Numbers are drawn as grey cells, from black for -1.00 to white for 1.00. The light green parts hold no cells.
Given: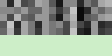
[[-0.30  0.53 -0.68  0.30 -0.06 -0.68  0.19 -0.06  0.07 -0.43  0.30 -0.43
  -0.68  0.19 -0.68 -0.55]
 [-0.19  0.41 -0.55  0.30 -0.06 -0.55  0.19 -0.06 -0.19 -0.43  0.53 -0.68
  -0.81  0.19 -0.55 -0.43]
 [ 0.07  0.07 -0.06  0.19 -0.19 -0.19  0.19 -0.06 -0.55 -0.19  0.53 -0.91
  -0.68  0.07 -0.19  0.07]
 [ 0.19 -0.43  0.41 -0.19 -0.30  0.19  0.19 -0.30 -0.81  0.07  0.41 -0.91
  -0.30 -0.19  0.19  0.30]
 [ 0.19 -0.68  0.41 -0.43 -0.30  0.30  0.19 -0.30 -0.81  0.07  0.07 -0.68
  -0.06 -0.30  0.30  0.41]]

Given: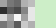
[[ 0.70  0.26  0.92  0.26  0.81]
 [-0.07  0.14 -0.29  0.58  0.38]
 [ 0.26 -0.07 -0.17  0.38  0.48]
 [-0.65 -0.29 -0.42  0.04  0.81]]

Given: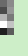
[[ 0.99  0.53]
 [-0.41  0.18]
 [-0.17  0.08]
 [ 0.42 -0.05]
 [-0.76 -0.29]]

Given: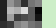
[[-0.74  0.46  0.36  0.72 -0.30 -0.95]
 [-0.74  0.25 -0.53 -0.40 -0.30 -0.84]
 [-0.74  0.15 -0.09 -0.64 -0.09  0.02]
 [-0.64 -0.53  0.02  0.15 -0.09 -0.19]]

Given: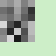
[[ 0.13  0.69 -0.81 -0.26  0.35]
 [ 0.25  0.13  0.35  0.00  0.25]
 [ 0.00 -0.13  0.13 -0.26 -0.48]
 [-0.13 -0.26  0.25 -0.13 -0.61]
 [ 0.69 -0.38 -0.71  0.00  0.46]
 [ 0.00 -0.71  0.57 -0.38  0.46]]

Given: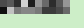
[[-0.88  0.51 -0.06  0.05  0.05 -0.06 -0.54 -0.54 -0.42 -0.18]
 [-0.42 -0.31 -0.65  0.64 -0.77  0.18 -0.18 -0.65 -0.31  0.18]]
